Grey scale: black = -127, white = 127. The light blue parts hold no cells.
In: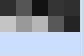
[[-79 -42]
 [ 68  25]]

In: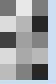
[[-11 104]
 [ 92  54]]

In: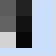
[[ -36  -93]
 [ -29 -109]]

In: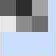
[[-33 -82]
 [103  12]]

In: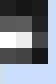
[[ -96 -104]
 [ -37  -36]]

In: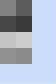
[[  2 -34]
 [-57 -71]]
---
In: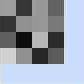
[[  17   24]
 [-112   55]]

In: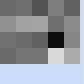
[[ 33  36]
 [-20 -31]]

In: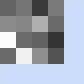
[[  7  47]
 [-20 -29]]

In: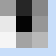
[[-123   22]
 [  35   56]]

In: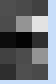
[[  20   98]
 [-124  -81]]

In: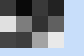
[[ -2 -77]
 [-66  35]]

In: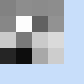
[[125 -30]
 [ -5  74]]

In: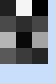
[[ -82  -57]
 [-118   36]]
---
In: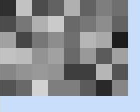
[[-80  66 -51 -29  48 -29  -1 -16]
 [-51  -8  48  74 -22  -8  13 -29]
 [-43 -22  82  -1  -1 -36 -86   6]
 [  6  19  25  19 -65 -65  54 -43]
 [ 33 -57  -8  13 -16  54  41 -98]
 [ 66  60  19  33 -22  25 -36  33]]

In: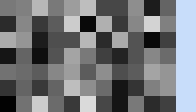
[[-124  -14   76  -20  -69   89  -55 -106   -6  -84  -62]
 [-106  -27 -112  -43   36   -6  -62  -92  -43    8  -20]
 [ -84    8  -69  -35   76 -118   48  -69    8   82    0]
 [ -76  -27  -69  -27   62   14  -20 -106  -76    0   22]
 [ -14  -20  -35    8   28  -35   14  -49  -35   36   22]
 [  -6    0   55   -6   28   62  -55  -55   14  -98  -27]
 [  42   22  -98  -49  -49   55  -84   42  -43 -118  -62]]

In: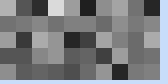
[[-41 -41   7  22 -34 -28 -63  29 -21 -14]
 [-14  -6   7 -14   1   1 -21  14  -6   7]
 [ 14 -34 -28 -34 -49 -21  22 -89  -6   1]
 [ 29 -69  43  22 -89 -63  35   1 -21  43]
 [ 49 -41 -83  89  29 -96  14  35 -14 -89]]

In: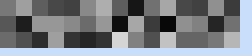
[[ -40  -98   23   23    9  -20   23 -113   39  -68 -119   16    1  -90
   -14]
 [ -20  -47  -82   31  -76  -90  -76   85    1  -47   66  -26  -26   -7
    54]
 [  -7   31  -33  -55  -62    9   46  -33 -105  -14   39  -55  -62   16
   -68]]

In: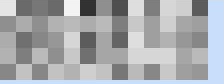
[[  7  66   7  66  50  79  66  -8  58   7  72  31  23]
 [ 15  44  15  50  58  44  58  -1  72  31  79  38  31]
 [ 44 -15   7  23  86 -35  38 -27  94  31  50  23   7]
 [ 50  -1  58  15  72 -15  38  38  86  86  86  38  58]
 [101 -21  -8 -21 115 -77  15 -48  94  -1  86  79 -35]]

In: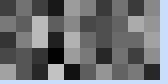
[[ -75    0   58  -96   50  -21  -48  -21  -21   35]
 [ -63  -13  -63 -103   27    0  -69  -13  -69    8]
 [ -55  -41  -75 -126   27   -6  -89  -13  -63   14]
 [  -6  -34   58  -34    8  -55  -48  -28   43   21]
 [  35  -41  -89   66 -111  -34   21  -28   -6  -89]]

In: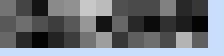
[[ -39  -17  -47  -66  -39   23 -108  -24  -87 -116  -79 -100 -123]
 [ -24  -87 -123  -93  -66  -11   30  -72  -32  -17  -53   52  -32]
 [ -11  -60 -108   10   17   72   59  -47  -53  -53    2  -87  -72]]
